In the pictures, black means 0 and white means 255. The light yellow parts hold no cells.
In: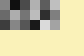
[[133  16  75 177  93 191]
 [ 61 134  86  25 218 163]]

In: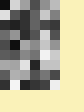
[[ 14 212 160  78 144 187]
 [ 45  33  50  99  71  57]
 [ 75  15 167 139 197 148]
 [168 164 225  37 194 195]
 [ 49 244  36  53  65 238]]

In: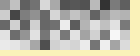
[[149 193  96 114 216 169  82  87  82 186  51 123  95]
 [104 208  96 208 103 112 236  92 180 223 192 225 121]
 [234 229 214 167  79 209 219 212 235 117 238 164 219]]

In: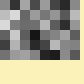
[[138  51 165  74 155  68  41 137]
 [217 124 108 111 182  92  46 150]
 [ 63 179 110  41  68 184 135 130]]

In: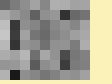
[[104 124 142 163 135 175 173 162 164]
 [190  56 143 133 110 136 147 134 163]
 [184  52 148 141 113 145 147 124 173]
 [149 152 169  91 142 152  60 123 128]]

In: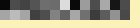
[[  8  76  67  84 110 108 220   9 156  77 169  22  76]]
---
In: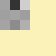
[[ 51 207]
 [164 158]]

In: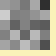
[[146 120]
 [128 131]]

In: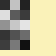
[[194  34]
 [ 91  59]]

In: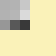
[[179 200]
 [182 218]]

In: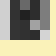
[[ 52 105]
 [ 50  33]]

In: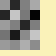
[[ 40 128]
 [197 121]]

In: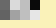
[[218 191]
 [162 191]]

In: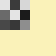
[[ 59 215]
 [228  27]]
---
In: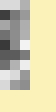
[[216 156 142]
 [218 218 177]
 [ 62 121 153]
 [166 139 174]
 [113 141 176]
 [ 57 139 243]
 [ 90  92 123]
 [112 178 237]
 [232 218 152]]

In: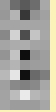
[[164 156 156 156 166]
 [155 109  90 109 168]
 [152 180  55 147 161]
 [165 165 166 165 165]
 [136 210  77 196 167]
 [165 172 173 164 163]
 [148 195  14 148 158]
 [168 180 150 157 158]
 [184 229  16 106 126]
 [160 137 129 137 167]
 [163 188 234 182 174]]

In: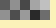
[[145  78 154  41 109]
 [ 91 144  72 165 192]]

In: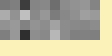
[[127 152  46 142 137 183 140 128 129 127]
 [121 127  61 133 136 110 140 146 150 132]
 [172 146 191 137 151 124 136 144 159 154]
 [146 153 130 147 141 162 140 137 135 140]]

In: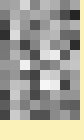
[[ 68 203 170  83  82 138 158 118]
 [158 165 214 133 187 174 129 166]
 [124 174 158 171 164 127  74  36]
 [ 72 198 151  85 150 192 152 178]
 [ 47 219 136 145 177 183 105 103]
 [119 148  67 132 203 136 154  44]
 [120 179 144  75 221 235  90 193]
 [153 155 239 144 116 137 188 197]
 [132 151  96  66 213 203 125 157]
 [139 192 186  87 246 235  65 164]
 [ 63 202 144  72 120 173 147 148]
 [ 93 170 124 156 130 137  98  93]]

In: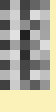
[[ 64 203 133  92 148]
 [ 64 188  65 100 133]
 [174 210  74 219 195]
 [ 62 201 143  88 162]
 [180 225  32 197 164]
 [ 56 162  78 130 219]
 [192 217  45 192 172]
 [ 67 186  69  96 129]
 [181 209  72 216 192]]

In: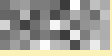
[[128 160 133 202 251 187 179  76 174 234 179]
 [112 148 157 124 125 113  59 254 124 192 171]
 [102 100 184  75 131  74 111 176 144 109 194]
 [211 112  66 111 145 245 184 102 147 155 174]
 [108 133 165 100 124 104  60 237 125 182 173]]
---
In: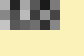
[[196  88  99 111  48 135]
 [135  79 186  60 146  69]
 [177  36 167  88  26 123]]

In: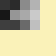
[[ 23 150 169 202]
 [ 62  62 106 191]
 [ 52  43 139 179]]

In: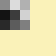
[[138 220 177]
 [ 41  92 127]
 [ 19  60 210]]

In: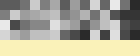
[[126 203 157 168 179 191 126 147 179 114 191  82  53  53]
 [213 179 157 191 191 203 102  73  42 213  64 223  73  42]
 [ 92  92 114 203 126 168  92 157 102 213 102 233 114  42]
 [233  73 114 135 135 223 179 157  92 147 191 213  82  64]]

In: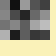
[[115 134  94 165 189]
 [134  74  37 105 144]
 [177  28  94  55  64]
 [125  17 154  83  64]]

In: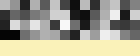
[[ 34 219 157 228 176  57 248 111  25 121 196  67  57  79]
 [187 148  34 176  90 196  67  14 187  46 167 196  79 130]
 [ 46 102  79 121 139 208 208  25  14  90 176 238  25 208]
 [  5   5 111 148 176 167  90  34 208 157 238 219 130 102]]

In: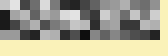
[[197 227  68 110 218 122  45  35  68  98 145 154 176 122 110 145]
 [ 26 164 185  98 176 154 218 227  89  56 206 164 110 197 122 206]
 [154 154  56  35 185 176  45  78  14 134  98 134  98  78  68  35]
 [ 26  68 134 176  78 122 145 197 185  45 154 164  56  56 185 176]]

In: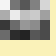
[[172 235 193 202 160]
 [244 117  87 129 214]
 [ 56 107 151 140  75]
 [107  44  35  87  75]]

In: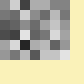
[[163 216  37 173 185  99 151]
 [140 207  65 173 173 131 131]
 [151 119 185  88 196 196 227]
 [119 108 207 140 108 185 119]
 [ 88  99 140 108 163 196 151]
 [ 76  65 227  99 119 216 163]]
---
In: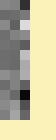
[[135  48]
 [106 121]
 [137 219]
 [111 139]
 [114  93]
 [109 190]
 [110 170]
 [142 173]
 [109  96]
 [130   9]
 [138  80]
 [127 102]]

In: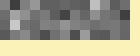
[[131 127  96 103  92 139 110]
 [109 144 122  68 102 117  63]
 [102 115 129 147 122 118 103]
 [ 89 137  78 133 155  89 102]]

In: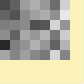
[[ 73 157 153 208]
 [100 138 173 231]
 [125 138  86 148]
 [142 168 180 204]
 [ 39 147 151 179]
 [164 159 121 132]]

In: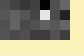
[[ 80  55   3 102]
 [ 86  85 230  34]
 [ 80  73  96 101]
 [ 83  79  60  61]]

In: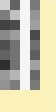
[[208 245]
 [125 245]
 [ 66 245]
 [137 245]
 [ 80 245]
 [ 99 245]
 [ 46 245]
 [154 245]
 [146 245]]

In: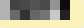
[[179  72  74  12]
 [178  51 116  33]]

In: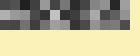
[[ 72  32 153 119  69 146 159]
 [176 146  53  50 109  72 146]
 [ 73 114 115 147  74 119  77]]
